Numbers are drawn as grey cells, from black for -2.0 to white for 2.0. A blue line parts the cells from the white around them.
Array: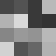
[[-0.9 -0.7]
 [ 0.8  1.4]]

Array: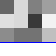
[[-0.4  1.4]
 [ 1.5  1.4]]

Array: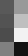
[[-0.6  0.4]
 [-0.7  1.0]]

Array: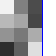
[[1.8 0.0]
 [0.9 0.6]]

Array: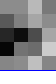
[[ 0.2  0.2]
 [-0.6  0.0]]

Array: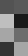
[[-0.7 -0.6]
 [ 1.0 -1.6]]

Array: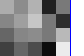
[[0.7 0.2]
 [0.1 0.5]]

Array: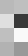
[[ 0.9  1.0]
 [ 1.5 -1.1]]
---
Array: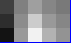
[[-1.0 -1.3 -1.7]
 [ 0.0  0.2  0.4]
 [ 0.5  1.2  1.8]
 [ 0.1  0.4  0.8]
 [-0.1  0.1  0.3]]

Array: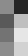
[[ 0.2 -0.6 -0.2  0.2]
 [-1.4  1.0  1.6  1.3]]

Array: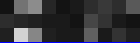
[[-1.7 -1.3 -1.5]
 [-0.2 -1.4  1.3]
 [ 0.2 -1.5  0.1]
 [-1.4 -1.6 -1.5]
 [-1.7 -1.6 -1.6]
 [-1.6 -1.7 -1.6]
 [-1.3 -0.9 -0.5]
 [-1.1 -1.2 -1.6]
 [-1.3 -1.6 -1.2]
 [-0.6 -1.7 -1.5]]

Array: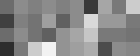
[[-0.3 -1.0 -0.3 -1.3]
 [ 0.2  0.0  0.2 -0.1]
 [ 0.0 -0.2 -0.2  1.2]
 [ 0.2  0.5 -0.5  1.8]
 [ 0.0 -0.5  0.3  0.3]
 [ 0.2  0.2  0.6  0.5]
 [-1.1  1.4  1.1  0.7]
 [ 0.6  0.4 -0.1 -0.8]
 [-0.1  0.4 -0.1  0.2]
 [ 1.2 -0.1 -0.2  0.1]]

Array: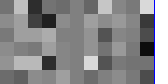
[[-0.2  0.2 -0.1  0.2  0.3 -0.3]
 [ 1.0  0.5  0.5  0.0  0.9 -0.5]
 [-1.3 -1.0  0.5 -0.1  0.9  0.2]
 [-0.2 -1.5  0.7  0.5 -1.3  0.1]
 [-0.3  0.2  0.0  0.1  0.1  0.5]
 [ 0.0  0.0  0.0  0.0  0.0  0.0]
 [-0.4  0.5  0.3  0.3  1.4 -0.3]
 [ 1.1  0.2 -0.7 -0.2 -0.7  0.0]
 [ 0.1  0.4  0.1  0.4 -0.1  0.2]
 [-0.1  0.1  0.0 -0.1 -0.2 -0.1]
 [ 1.4 -1.1 -0.8 -1.8 -0.2 -0.8]]

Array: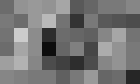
[[-0.3 -0.1 -0.2 -0.3  0.5  0.1]
 [ 0.3 -0.3  1.2  0.6  0.8  0.0]
 [ 0.4  0.4  0.2  0.2  0.1 -0.1]
 [ 0.3  0.9 -1.3 -1.8 -0.8 -0.1]
 [ 0.6 -0.2 -0.3 -0.4 -1.0 -0.5]
 [-0.6 -1.2 -0.4  0.0 -1.3 -0.1]
 [-0.4 -0.1 -0.5 -0.9 -0.8  0.4]
 [-0.1 -0.6  0.1  0.7  0.1 -0.4]
 [-0.1 -0.7  0.6  0.3  0.3 -0.3]
 [ 0.1 -0.8 -0.2 -0.1 -0.1 -1.4]]

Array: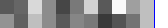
[[-0.6  0.3]
 [-0.4 -0.5]
 [ 1.4  1.0]
 [ 0.2  0.2]
 [-0.9 -0.6]
 [-0.1  0.1]
 [ 1.3 -0.1]
 [-0.6 -1.1]
 [ 1.9 -0.7]
 [ 0.5 -0.2]
 [ 1.0  1.0]]
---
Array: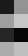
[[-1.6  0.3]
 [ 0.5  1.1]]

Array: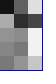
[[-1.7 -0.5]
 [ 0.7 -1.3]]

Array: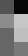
[[-0.7 -1.9]
 [ 0.2  1.1]]

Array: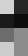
[[ 1.3 -1.4]
 [-1.6 -1.8]]

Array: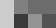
[[ 1.2  0.0]
 [ 1.2 -1.1]]

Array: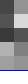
[[-0.9  0.3]
 [-0.7  1.4]]

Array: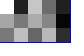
[[ 2.0 -1.5]
 [ 0.6 -0.1]]

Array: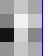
[[0.5 1.1]
 [0.0 1.8]]
